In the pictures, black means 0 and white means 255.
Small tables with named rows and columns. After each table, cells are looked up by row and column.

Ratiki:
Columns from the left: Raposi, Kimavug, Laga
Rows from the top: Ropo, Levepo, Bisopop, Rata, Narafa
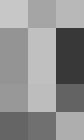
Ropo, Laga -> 184
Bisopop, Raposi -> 148
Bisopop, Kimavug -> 192
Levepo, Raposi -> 148
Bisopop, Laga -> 56
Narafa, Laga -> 174
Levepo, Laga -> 56
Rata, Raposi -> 152
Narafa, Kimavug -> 112
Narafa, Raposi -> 101
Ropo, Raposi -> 199
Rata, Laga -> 99
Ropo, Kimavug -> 165
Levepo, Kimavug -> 192
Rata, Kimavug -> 189
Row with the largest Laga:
Ropo

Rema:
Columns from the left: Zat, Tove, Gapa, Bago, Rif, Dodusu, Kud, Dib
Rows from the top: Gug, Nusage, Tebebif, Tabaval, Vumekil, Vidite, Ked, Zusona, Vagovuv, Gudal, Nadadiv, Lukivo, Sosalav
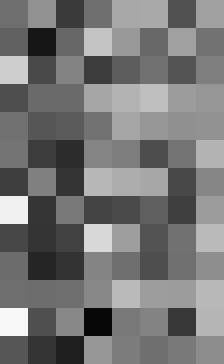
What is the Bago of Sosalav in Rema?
151
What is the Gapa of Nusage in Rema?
103
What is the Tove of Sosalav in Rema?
52
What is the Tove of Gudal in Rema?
37
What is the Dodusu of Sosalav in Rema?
111
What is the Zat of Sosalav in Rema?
86
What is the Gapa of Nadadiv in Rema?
111
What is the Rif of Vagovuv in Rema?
158
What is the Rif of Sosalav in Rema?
124
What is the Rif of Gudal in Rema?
111
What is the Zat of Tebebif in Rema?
206
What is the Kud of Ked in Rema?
72
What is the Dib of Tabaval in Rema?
150
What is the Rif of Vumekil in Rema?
166

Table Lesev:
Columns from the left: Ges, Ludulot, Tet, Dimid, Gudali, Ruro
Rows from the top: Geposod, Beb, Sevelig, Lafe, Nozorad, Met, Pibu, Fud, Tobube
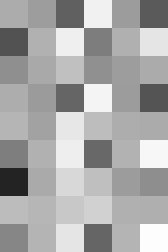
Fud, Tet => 200
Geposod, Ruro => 90
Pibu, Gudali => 156
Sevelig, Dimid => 144
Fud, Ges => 188
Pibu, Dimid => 191
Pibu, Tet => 216
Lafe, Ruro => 84
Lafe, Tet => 101
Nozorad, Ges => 181
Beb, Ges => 82
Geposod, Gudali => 156

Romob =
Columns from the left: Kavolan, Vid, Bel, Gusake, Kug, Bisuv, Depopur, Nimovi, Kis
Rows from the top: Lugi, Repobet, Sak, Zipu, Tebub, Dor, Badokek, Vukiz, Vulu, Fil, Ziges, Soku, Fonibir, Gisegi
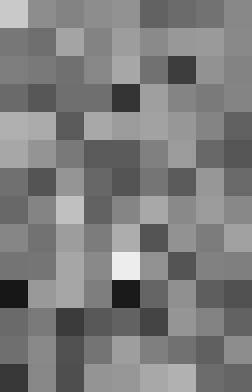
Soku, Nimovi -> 130
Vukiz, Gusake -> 98
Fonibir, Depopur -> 113
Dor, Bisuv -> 128
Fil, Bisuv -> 145
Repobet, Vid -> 111
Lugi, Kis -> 135
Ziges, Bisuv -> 100

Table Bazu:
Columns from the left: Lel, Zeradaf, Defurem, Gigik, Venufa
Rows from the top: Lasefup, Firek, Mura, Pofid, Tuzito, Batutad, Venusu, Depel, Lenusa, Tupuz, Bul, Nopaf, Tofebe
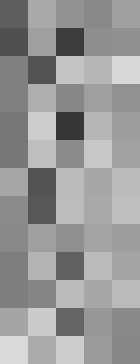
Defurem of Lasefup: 145
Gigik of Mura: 182
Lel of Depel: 139
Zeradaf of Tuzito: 204
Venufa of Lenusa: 158
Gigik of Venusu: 167
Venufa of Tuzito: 158
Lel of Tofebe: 217
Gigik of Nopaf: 151
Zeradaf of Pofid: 175
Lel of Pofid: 128
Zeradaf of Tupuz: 179
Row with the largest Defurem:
Tofebe

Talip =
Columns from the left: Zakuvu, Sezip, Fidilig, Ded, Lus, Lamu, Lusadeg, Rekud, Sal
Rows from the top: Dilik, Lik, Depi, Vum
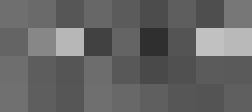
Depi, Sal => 90
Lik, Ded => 65
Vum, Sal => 95
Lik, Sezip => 135
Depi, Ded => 109
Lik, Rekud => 193
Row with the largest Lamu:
Vum

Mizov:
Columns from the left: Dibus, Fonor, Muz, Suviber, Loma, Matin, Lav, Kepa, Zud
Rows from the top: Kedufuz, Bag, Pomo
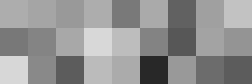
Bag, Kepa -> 163
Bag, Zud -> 148
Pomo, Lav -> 153
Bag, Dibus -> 120
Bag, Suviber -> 216
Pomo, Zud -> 92
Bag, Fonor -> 132
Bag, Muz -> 168
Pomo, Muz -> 92
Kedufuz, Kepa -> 160
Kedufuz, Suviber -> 173
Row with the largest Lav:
Pomo

